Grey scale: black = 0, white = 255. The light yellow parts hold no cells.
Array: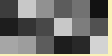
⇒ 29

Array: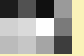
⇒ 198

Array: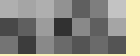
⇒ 84

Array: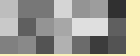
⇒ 107

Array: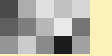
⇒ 138

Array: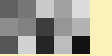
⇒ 37

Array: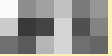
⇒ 213

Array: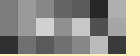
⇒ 135

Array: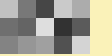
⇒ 160

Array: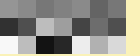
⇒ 237
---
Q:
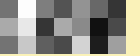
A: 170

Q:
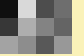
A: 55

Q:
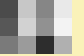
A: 87

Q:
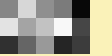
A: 227

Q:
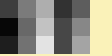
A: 7

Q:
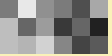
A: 190

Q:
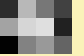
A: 163

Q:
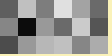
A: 134

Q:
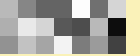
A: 175

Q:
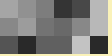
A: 136
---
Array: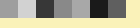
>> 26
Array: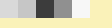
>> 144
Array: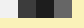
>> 29
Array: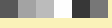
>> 55
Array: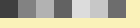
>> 199
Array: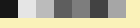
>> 66
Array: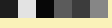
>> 60
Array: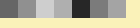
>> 123
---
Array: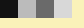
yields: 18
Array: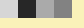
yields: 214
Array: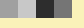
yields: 160
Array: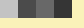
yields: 195
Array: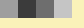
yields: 158
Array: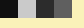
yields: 16
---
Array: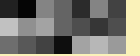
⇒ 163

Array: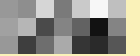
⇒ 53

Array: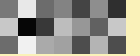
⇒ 77

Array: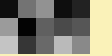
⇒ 105

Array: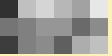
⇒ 95

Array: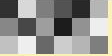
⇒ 205

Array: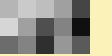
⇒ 47

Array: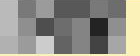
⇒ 132

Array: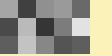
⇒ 135
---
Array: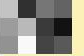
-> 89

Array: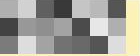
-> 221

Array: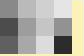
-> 44

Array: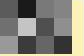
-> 50

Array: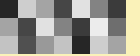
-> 164

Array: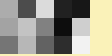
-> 242
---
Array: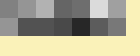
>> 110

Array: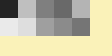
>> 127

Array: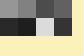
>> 129

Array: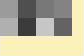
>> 79

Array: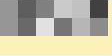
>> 202

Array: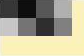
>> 14

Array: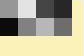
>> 227

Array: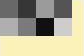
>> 54
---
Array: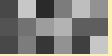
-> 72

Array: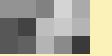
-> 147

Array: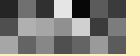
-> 37

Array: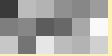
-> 58

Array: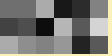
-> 111

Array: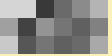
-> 213

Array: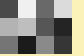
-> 74

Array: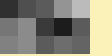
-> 48

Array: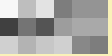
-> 247
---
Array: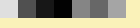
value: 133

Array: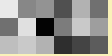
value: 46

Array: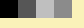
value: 86

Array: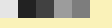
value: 65

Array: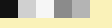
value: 246

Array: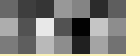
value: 32

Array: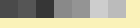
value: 148

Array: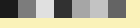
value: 166
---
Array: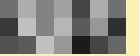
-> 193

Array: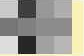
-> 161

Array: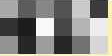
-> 157

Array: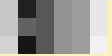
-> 87

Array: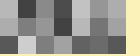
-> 126

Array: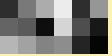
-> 131
